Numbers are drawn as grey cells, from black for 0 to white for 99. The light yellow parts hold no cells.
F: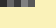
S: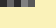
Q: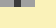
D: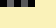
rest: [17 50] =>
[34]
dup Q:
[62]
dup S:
[17]
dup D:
[1]

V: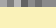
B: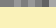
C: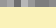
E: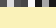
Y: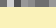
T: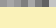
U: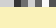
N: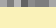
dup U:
[81]
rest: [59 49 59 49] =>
[38 65]
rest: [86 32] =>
[27 97 10 65 10]
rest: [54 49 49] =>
[65]
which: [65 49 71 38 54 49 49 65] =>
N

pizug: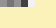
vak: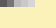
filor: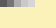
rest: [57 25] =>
[94]
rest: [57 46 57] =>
[25 94]
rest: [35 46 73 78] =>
[83]
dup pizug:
[57]
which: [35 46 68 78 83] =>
filor
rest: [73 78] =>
[83]

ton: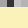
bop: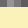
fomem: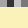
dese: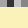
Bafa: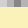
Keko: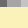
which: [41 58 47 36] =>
bop
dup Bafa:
[70]

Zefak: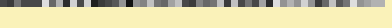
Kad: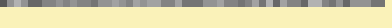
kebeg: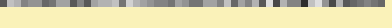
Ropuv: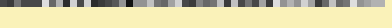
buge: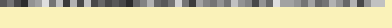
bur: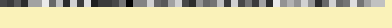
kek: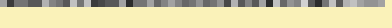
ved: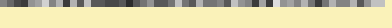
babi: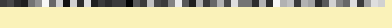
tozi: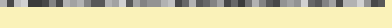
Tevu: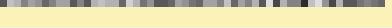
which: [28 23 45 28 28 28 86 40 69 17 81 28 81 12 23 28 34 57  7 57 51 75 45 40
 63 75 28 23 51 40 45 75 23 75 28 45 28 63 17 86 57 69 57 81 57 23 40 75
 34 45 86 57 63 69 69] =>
Zefak
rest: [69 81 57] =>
[28 34]
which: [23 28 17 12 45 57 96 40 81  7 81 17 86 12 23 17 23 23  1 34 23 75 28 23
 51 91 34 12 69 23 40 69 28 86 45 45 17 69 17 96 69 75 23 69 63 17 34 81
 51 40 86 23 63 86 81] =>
babi
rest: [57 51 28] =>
[57 40 86 63 63 57 45 63 40 45 69 57 40 69 28 57 75 75]
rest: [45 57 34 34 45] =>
[75 45 34 69 45 45 51 34 75 57 51 23 63 23 86 57 63 51 69 45 23 45 69 51
 51 69 34 57 75 75]
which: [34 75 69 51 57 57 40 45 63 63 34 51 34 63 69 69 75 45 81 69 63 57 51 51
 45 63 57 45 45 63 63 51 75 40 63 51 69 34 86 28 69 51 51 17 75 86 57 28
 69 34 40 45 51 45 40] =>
kebeg
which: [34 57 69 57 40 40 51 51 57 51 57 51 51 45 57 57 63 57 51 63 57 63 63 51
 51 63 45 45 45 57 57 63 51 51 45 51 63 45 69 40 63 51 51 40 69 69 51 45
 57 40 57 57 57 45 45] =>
Kad

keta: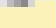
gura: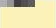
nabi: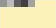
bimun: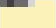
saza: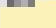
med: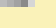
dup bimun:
[42]
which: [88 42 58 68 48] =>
saza
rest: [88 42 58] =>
[68 48]
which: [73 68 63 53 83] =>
med
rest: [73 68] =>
[63 53 83]

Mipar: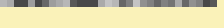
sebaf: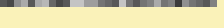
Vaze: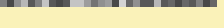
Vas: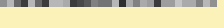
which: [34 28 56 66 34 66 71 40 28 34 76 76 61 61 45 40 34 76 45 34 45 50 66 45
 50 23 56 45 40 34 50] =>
sebaf
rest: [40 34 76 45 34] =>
[45 50 66 45 50 23 56 45 40 34 50]

